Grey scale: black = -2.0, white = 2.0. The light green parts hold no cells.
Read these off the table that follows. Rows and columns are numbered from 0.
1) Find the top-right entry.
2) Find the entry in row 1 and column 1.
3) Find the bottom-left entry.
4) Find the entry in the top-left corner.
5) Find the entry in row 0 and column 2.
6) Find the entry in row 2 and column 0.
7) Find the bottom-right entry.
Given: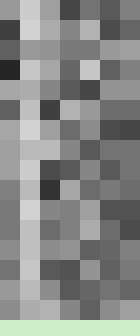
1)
0.0
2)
1.3
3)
0.2
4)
0.4
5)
0.5
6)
-0.5
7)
0.5

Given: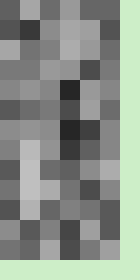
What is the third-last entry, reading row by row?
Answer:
-0.8
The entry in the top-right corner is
-0.4
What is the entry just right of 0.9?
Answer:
0.3
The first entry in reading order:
-0.5
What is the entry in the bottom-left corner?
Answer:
-0.2
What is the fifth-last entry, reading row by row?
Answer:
-0.4
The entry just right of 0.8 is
-0.4
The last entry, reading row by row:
0.5
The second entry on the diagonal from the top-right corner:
0.5
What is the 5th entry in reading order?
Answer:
-0.4
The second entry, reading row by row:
0.6
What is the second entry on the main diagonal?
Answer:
-1.1
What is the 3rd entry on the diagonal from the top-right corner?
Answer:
0.7
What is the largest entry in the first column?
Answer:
0.6
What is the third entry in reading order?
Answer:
-0.3
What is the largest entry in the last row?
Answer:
0.6
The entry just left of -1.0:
-1.4
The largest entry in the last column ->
0.7
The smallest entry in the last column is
-0.7

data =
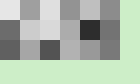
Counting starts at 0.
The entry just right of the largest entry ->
0.5
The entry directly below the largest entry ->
-0.3
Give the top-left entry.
1.6
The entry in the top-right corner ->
0.2
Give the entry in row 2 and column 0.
-0.5

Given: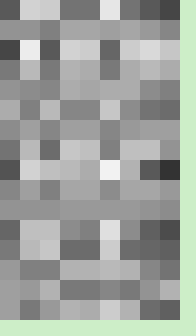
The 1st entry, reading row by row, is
-0.6
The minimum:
-1.2
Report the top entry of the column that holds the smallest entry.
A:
-0.9
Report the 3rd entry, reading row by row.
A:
1.2
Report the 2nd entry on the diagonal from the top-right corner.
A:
0.4
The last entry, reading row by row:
-0.5
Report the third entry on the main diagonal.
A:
-0.6
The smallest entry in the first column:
-0.9
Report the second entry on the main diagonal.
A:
0.3
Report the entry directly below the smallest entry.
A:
0.4
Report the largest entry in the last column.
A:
1.1
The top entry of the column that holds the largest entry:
1.6
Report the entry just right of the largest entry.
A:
0.8
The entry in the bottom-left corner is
0.5
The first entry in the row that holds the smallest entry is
-0.7
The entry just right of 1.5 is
0.2
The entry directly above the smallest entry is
0.3
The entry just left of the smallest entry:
-0.6
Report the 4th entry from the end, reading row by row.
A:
1.2
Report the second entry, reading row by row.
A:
1.3

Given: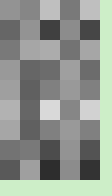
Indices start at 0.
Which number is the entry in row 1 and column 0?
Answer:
-0.4
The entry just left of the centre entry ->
-0.5
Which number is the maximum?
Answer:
1.4
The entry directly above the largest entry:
0.0
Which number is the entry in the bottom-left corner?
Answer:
-0.6
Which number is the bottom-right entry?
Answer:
-1.2
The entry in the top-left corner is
0.3
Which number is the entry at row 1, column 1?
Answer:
0.3
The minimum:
-1.3
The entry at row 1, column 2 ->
-1.0
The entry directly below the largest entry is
0.0
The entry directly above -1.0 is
1.0

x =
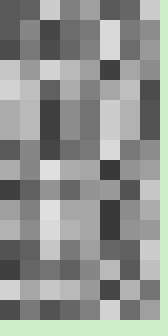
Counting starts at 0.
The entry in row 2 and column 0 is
-0.8
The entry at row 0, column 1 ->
-0.5
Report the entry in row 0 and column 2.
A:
1.2
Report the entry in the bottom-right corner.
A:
0.5
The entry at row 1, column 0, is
-0.6
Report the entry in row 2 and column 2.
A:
-0.8
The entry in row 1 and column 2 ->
-0.9
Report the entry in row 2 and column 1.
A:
-0.1
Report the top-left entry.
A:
-0.6
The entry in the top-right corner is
1.2
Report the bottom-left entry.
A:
-0.8

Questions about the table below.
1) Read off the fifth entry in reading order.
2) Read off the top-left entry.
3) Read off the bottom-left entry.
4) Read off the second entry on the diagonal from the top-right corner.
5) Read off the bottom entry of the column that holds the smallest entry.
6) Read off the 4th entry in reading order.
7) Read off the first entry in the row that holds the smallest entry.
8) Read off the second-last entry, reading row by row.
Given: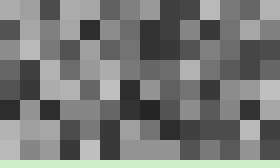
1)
0.6
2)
0.7
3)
0.9
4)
0.6
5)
0.3
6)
0.7
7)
-1.3
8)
0.3

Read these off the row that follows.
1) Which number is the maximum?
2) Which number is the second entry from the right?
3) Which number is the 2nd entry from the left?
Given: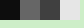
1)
1.6
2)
-1.0
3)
-0.4

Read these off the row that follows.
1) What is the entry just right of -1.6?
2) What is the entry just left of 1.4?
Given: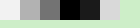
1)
1.4
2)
-1.6

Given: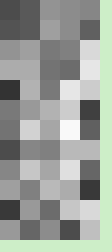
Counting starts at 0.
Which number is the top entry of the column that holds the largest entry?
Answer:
0.2
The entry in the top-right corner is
0.1
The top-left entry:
-0.8
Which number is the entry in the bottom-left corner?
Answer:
0.4
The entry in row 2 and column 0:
0.3
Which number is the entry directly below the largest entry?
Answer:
0.9
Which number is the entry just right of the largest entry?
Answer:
-0.5
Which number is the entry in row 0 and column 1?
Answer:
-0.6
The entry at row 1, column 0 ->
-0.7
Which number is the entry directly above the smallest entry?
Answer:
0.7
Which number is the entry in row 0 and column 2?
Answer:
0.3
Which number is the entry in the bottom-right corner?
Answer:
1.0
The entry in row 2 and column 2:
-0.1
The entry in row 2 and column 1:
0.5
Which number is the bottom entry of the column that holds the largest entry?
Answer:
-0.8
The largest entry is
1.9
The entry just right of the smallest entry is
0.8
